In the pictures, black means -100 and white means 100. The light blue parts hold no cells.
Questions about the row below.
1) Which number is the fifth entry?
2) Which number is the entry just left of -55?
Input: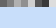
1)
62
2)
-32

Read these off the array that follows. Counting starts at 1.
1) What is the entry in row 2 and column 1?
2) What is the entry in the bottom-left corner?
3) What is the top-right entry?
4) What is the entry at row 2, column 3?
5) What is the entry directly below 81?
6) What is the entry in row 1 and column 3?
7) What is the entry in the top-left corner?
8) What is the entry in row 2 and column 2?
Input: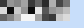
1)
71
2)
-21
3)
-8
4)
58
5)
28
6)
4
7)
-55
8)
-90

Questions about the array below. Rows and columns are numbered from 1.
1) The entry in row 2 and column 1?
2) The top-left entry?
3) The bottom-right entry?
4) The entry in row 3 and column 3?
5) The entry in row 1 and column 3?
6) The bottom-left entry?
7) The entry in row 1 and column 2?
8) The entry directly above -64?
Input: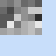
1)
-18
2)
2
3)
26
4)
59
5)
14
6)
26
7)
-8
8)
59

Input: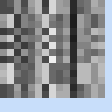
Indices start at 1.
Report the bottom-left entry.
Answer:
-41
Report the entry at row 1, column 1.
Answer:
-41
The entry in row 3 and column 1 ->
25
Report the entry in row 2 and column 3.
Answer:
15
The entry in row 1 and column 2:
-29
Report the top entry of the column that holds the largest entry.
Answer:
68
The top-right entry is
15
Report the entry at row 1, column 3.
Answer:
15
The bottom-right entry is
15
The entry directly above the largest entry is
-8
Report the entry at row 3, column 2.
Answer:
58
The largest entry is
88
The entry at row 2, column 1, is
-41
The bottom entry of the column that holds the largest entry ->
68
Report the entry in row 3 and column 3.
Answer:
-54
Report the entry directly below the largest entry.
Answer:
-18

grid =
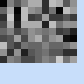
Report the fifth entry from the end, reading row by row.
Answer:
2
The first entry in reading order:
-96
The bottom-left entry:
-63
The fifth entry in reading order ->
36
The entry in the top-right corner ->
14
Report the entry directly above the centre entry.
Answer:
36
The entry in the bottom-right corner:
25
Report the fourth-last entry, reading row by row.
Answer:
-10
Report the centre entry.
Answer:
2
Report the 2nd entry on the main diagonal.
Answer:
36
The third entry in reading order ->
-32
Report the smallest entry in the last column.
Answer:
-96
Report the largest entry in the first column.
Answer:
48
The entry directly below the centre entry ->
36
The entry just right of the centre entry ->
-10
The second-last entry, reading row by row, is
-10

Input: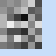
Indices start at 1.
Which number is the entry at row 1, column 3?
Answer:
6
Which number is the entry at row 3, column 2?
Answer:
-16
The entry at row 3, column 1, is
42
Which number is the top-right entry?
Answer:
-40
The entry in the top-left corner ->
6
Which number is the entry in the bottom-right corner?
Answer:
-52
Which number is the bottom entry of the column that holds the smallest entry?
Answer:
-52
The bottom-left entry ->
-4
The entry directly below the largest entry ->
-40
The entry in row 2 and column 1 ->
17
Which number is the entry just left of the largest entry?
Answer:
42
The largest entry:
86
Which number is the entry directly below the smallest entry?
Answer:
62

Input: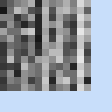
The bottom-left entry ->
-48
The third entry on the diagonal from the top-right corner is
-35
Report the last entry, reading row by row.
26
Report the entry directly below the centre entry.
13
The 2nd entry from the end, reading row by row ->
70
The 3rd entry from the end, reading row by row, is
-58
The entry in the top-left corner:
-48
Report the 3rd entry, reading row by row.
0
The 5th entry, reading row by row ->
37
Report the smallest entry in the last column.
-70
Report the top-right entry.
37
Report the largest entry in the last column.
47
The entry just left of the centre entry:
-70
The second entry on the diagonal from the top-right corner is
47
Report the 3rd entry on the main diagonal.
-58
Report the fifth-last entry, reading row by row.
0
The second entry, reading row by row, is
-24
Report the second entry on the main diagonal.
-13
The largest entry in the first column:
26
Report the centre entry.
26
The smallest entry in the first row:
-70

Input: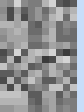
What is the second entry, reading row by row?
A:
8
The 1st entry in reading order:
18
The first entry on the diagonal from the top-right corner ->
-28
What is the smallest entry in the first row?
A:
-41
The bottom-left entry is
18
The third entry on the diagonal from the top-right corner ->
53
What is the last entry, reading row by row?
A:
-3
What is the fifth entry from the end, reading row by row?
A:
8
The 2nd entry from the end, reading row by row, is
8
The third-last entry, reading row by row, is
-3
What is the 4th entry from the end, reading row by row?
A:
29
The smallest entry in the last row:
-15

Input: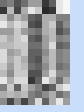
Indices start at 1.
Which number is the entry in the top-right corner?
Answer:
94
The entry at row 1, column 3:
-36
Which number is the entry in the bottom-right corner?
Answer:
23
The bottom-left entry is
10
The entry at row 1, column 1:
-13
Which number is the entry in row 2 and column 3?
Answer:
-46
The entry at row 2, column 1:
-57
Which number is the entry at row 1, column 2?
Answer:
0
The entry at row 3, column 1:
58
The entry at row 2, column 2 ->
46
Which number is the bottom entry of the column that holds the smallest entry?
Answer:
-24
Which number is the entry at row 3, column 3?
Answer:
46
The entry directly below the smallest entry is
36
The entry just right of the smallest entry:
-57

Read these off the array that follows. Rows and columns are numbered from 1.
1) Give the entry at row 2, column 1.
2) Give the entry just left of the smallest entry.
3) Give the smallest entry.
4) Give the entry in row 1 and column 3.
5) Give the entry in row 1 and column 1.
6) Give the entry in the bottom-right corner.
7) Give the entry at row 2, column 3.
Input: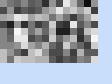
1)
-41
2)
-19
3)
-88
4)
-19
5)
16
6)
71
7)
-51
